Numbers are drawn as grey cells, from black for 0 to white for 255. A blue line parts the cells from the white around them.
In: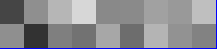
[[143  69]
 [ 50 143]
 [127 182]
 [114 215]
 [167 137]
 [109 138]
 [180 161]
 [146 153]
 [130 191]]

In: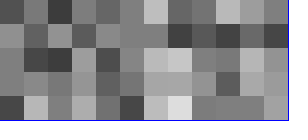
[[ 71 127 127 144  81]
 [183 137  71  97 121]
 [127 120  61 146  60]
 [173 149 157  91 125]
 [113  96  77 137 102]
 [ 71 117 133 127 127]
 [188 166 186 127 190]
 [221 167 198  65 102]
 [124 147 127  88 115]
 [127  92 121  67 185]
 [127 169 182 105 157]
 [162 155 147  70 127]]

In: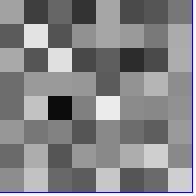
[[141 106 150 109 109 169  90 161]
 [192 172 119 193 155  86 227  62]
 [103  86 130  11 155 223  84 101]
 [ 92 152  86 128 151  72 143  52]
 [200 137 137 234  89  94 167 166]
 [ 85 174 110 140 147  43 156  73]
 [106 207  94 135 179  75 122  85]
 [207 136 155 144 141 173 170 118]]

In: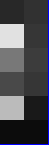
[[ 12 187  73 120 225  40]
 [ 12  25  54  60  54  49]]

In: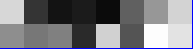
[[142 215]
 [119  52]
 [128  19]
 [ 42  27]
 [209  11]
 [ 84  96]
 [253 151]
 [227 211]]

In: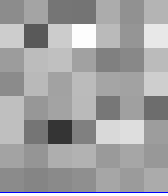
[[139 163 191 191 139 156 205 140]
 [133 149 117 151 185 188  89 164]
 [138 174  52 163 162 192 204 117]
 [143 178 128 186 187 161 253 116]
 [166 154 217 119 165 128 186 172]
 [155 166 222 160 162 136 149 145]
 [171 152 157 109 206 187 232 180]]
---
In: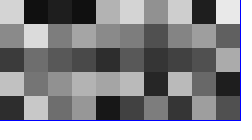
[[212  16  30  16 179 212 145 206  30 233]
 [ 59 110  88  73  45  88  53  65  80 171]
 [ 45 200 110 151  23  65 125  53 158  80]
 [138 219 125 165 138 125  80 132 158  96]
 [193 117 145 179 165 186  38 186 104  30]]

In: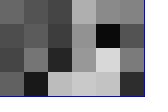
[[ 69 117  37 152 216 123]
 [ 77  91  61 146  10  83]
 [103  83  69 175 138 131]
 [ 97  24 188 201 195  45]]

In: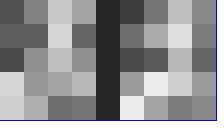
[[207 176 109 116  38 236 164 124 137]
 [214 150 164 184  38 156 236 207 156]
 [ 75 144 191 144  38  75  89 184 101]
 [ 81 130 199 164  38  61 116 191 137]
 [ 95  95 214 101  38 109 170 222 124]]

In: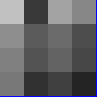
[[120  49  64  36]
 [128  83  99  71]
 [142  91 107  77]
 [193  57 163 135]]

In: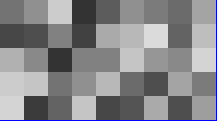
[[177 137  51 129 129 197 150 137 212]
 [212  59  99 197  71  84 170  78 158]
 [204 197 115 144 184 107  78 164 123]
 [ 71  78 129  65 170 184 219  99 190]
 [115 144 204  51  92 144 123 107 164]]

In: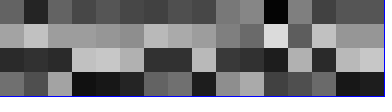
[[ 42  49  42 193 199 177  49  49 185  57  49  29 177  42 185 199]
 [ 99  36  99  71  85  71  65  79  71 120 134   4 127  65  85  85]
 [163 193 157 157 150 142 185 170 157 127 106 219  93 193 150 150]
 [112  79 163  17  23  36  99 112  29 142 170  65  79 106  23  29]]

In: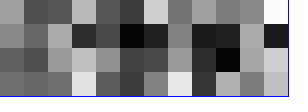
[[159  79  85 185  85  59 205 116 159 124 137 251]
 [110 103 110 226  91  59 131 232  53 177 124 192]
 [ 97  79 153 192 145  66  72 153  46   4 165 205]
 [137 103 171  46  72   4  32 131  26  32 171  26]]
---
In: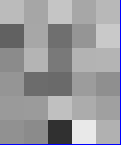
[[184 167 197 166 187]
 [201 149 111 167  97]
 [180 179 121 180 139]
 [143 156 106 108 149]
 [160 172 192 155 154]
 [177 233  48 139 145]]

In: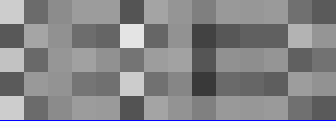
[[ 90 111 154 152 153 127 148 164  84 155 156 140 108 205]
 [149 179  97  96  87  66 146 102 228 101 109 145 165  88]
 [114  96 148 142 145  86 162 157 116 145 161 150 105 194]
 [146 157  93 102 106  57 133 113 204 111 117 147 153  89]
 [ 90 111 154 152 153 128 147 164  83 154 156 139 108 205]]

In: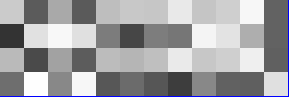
[[ 98 247 207 197 233 198 200 190  90 169  91 203]
 [ 98 174 227 244 118 125  70 124 224 248 225  51]
 [ 96 239 207 199 234 191 181 188  92 162  74 186]
 [224  95  97 136  61  86 107  87 247 136 254 110]]

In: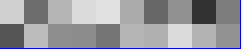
[[125  50 145 103 171 225 219 181 109 208]
 [146 179 219 176 181 117 140 142 188  85]]

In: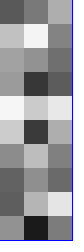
[[174 121  89]
 [131 244 193]
 [111 146 162]
 [ 92  55 155]
 [232 203 246]
 [174  58 204]
 [128 189 140]
 [106 143  98]
 [229 181  94]
 [124  26 146]]

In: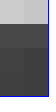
[[198 204]
 [ 72  72]
 [ 62  66]
 [ 62  64]]

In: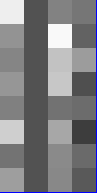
[[118 130  82 238]
 [ 98 249  82 147]
 [156 194  82 133]
 [ 79 199  82 150]
 [108 114  82 128]
 [ 61 167  82 207]
 [106 138  82 115]
 [ 89 136  82 158]]

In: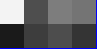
[[116 125  78 243]
 [ 52  77  61  26]]
